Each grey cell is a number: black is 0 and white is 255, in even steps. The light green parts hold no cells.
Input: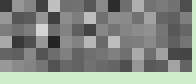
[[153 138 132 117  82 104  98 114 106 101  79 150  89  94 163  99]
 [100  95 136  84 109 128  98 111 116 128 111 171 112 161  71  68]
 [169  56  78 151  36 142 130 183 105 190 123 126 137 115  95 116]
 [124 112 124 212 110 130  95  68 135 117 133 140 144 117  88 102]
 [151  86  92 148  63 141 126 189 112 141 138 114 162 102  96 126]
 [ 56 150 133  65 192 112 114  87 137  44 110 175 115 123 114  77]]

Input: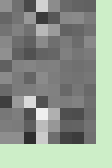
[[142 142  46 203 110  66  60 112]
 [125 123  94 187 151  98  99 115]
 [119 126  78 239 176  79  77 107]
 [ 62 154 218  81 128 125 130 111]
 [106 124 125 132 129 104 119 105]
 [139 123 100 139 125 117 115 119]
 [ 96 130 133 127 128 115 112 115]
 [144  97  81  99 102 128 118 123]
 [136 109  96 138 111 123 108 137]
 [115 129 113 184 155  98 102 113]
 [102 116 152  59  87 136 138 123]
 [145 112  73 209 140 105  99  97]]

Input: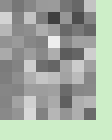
[[137 148 216 129 182 148 174 106]
 [132 162 208 152 170  95 174 182]
 [134 132 158 157 160 107 135 137]
 [126 142 176 197 189 163 187 135]
 [123 131 206 110 101 167 204 160]
 [170 137 157 137 174  92 101 206]
 [146 154 135 129 238 135 161 160]
 [182 138 142 173 155 104 120 102]
 [211 131 195 125  63 150  77 132]
 [141 118 135 154 155 117 103 195]]

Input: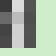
[[ 74 208  81]
 [ 68 208  82]
 [105 187  79]
 [ 58 218  84]]

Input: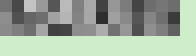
[[138 127 110 165  65  68 141 143 172 113 150  79 143 126  96]
 [141  81 102 110 161 181 131 167  46 160 137  86 133 111  59]
 [114  72 195 153  86 186 128 168  65 151 123  68 109 118 109]]

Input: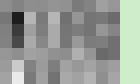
[[163 234 122 160 114 169 162 178 143 165]
 [155 203 130 155 126 162 152 163 148 158]
 [150 143 161 157 145 141 176 149 105 112]
 [130  73 170 135 170 118 153 124 126 112]
 [128  59 159 126 170 117 125 116 150 133]
 [119  29 181 122 182 113 149 117 120 107]
 [141 131 142 141 148 145 122 131 160 150]]

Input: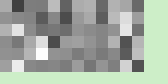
[[159 236 136 131 134 124 156 118 148 127 210  82]
 [145 143 181 253 146 143 124 139 122 136  91 190]
 [141 120 169 222  76 156 160 147 133 179  82 181]
 [178 227 139 113 119 109 147 139 133 146 229 113]
 [146 136 132  91 135  76 153 169  93 186 220 157]
 [171  64 125 124 188  98 172 177 105 178 166 105]]

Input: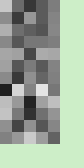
[[129 151 202 156  98]
 [144  68 145  86 134]
 [195 121  49 112 148]
 [189 153  35 160 191]
 [ 31 213 131 228 119]
 [138  57 144 101 128]
 [161  87 123  89 131]
 [166 161  71 171 167]
 [136  87 119 119 126]
 [175 110  95  84 135]
 [140  59 151  91 132]
 [199 107  55  91 125]]
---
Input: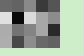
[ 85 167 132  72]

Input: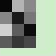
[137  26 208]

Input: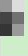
[221  67]

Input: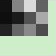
[ 98  82 102]

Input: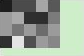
[ 88  46 155 228]

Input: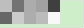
[ 63 187]

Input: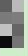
[186 122]

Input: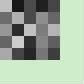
[ 69 142 193 204 169]
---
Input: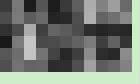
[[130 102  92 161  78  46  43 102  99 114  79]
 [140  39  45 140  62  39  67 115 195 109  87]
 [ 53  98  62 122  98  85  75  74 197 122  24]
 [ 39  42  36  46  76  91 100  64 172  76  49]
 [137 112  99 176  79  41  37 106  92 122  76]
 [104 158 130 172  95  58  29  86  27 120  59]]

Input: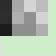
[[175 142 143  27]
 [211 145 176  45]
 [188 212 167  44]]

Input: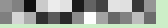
[[108 189 129 103 163 253 139  41  90  48 172 213 127]
 [149  56 224 227  67  99  27 226 236 202  16 129 147]]

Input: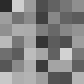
[[180  78  82 157 179 174 200]
 [ 95 165 164  60 174 138  86]
 [120 210  97 166 188  92 111]
 [158  78  92  52 164 119 186]
 [147 134 104 126 171 173 144]
 [ 91  99 136  63 138 115 158]
 [143 118  98  78 155 206  42]]

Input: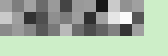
[[159  52 128  98  77 108 185 121  88 134 154 137]
 [ 86 250 230 161  47 158 124 143  79  50 159 202]
 [160 145 202  22 156 153  68 154 107 162 125 162]]

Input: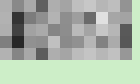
[[151 193 183 196 188 165 174  93 168 133 178]
 [ 87 171 130 182 145 138 192 142 145  39 127]
 [ 89 182 198 164 186 141 133 170 162  66 175]
 [163 166 224 107 158 142 179 143 124  52 178]
 [147 190 182 199 191 164 174  95 169 137 175]]
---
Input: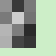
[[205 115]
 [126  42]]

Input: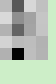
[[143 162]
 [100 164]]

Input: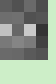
[[112  81]
 [103 201]]

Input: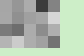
[[144 160]
 [109 172]]

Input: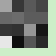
[[108  92]
 [ 49 150]]

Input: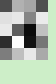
[[231 133]
 [ 94  11]]
